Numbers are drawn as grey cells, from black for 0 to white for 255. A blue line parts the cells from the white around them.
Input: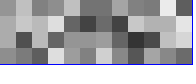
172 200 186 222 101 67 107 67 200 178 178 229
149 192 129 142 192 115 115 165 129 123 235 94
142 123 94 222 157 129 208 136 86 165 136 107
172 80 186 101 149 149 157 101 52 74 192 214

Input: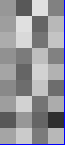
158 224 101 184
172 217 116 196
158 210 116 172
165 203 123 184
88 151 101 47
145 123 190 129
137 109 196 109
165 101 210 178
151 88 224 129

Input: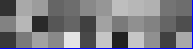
130 183 41 86 101 64 162 122 144 130 101 78
49 169 156 101 109 137 150 190 183 177 116 109
57 122 162 137 228 72 198 33 198 144 64 169

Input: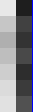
225 81
190 73
198 65
219 59
175 51
206 45
232 30

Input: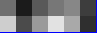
206 75 154 226 169 47
111 27 89 119 135 61

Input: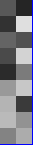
50 223
74 211
153 199
131 172
186 146
43 123
100 81
180 58
88 37

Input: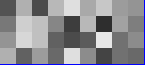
148 215 192 97 75 91 231 113 140
120 207 192 134 61 184 46 162 126
83 176 75 184 223 169 199 156 148
176 97 156 105 223 140 68 113 105

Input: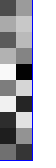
45 226
125 214
170 200
91 186
76 155
30 147
178 132
112 53
241 37
249 3
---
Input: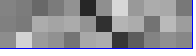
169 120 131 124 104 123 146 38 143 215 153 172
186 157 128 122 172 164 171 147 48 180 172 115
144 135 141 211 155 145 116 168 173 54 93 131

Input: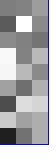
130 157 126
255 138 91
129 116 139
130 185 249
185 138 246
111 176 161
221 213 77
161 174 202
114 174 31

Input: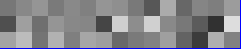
126 156 119 136 149 122 137 128 149 143 121 87 171 103 133
49 221 79 159 111 149 136 134 69 207 141 208 137 120 91
175 129 163 188 116 178 127 166 158 105 122 130 159 99 59

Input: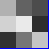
98 76 177
234 45 210
118 197 49

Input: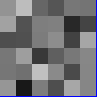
119 116 147 189 102 85
40 68 162 82 126 128
66 166 78 80 124 141
120 135 119 158 56 95
74 134 118 112 192 138
167 134 150 24 125 78

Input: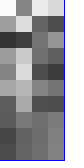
234 217 250 133
100 78 157 220
116 149 51 61
113 94 156 201
78 60 131 218
131 116 167 182
79 78 93 170
110 122 92 121
108 128 71 99
110 129 75 100
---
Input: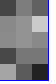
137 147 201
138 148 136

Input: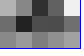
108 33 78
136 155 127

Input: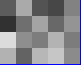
49 111 164
220 142 125

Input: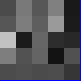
86 125 94
193 27 102

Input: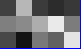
127 138 173
72 19 121

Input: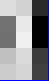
114 233 1
112 240 1

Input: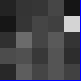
22 53 69
48 107 69

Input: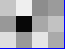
152 7 168
222 153 229

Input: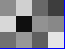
216 15 146
113 152 95
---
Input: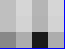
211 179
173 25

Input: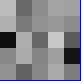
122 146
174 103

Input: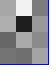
30 153
170 139

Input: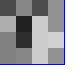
33 204
46 204

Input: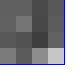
117 72
82 62

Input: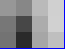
71 172
42 166
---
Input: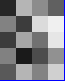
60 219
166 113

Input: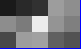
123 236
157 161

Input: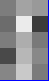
235 59
173 121

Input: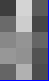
205 69
148 101

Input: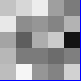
141 150
94 173

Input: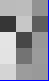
199 93
71 152

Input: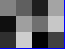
159 112
206 3

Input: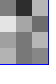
166 109
120 182
